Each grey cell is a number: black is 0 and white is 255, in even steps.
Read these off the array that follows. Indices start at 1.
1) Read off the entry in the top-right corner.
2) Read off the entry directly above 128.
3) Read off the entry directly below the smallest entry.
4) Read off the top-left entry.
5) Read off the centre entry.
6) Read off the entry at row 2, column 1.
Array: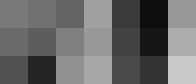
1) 152
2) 99
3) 21
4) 121
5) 152
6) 106

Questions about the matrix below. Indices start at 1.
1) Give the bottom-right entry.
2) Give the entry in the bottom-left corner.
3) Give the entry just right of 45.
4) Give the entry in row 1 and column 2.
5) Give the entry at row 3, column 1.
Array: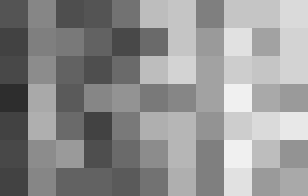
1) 169
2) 66
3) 169
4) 134
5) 72

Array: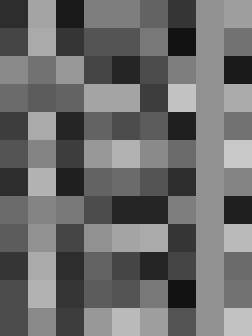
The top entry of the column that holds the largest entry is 158
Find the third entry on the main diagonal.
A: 152
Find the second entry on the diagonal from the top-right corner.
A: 145
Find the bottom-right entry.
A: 194
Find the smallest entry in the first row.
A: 25
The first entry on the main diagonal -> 45
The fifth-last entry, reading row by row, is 186
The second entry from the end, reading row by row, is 145
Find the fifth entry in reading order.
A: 126
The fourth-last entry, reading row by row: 158
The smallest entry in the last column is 25
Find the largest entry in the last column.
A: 200
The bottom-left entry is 76
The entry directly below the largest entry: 132
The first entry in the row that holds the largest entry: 84
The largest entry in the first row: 164
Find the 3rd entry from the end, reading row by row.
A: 84
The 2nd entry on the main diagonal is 170
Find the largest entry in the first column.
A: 138
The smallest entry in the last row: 61

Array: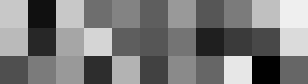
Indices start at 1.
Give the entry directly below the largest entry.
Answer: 219
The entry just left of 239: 192
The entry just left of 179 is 45
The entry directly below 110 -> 213
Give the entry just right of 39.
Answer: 166
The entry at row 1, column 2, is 16
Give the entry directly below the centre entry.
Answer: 65
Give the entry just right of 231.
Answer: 1
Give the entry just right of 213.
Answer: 94
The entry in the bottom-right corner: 102

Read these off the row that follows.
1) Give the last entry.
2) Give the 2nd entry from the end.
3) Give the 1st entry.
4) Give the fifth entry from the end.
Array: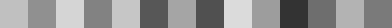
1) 122
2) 179
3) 192
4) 157

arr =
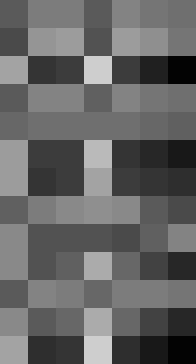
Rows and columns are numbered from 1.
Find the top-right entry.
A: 111
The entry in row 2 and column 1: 74
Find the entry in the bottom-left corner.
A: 163
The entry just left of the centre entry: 60
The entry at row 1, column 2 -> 124
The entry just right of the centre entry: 60
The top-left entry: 90
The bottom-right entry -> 3
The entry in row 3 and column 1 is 163
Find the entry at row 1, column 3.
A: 124
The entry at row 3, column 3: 60
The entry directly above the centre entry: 186
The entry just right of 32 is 3
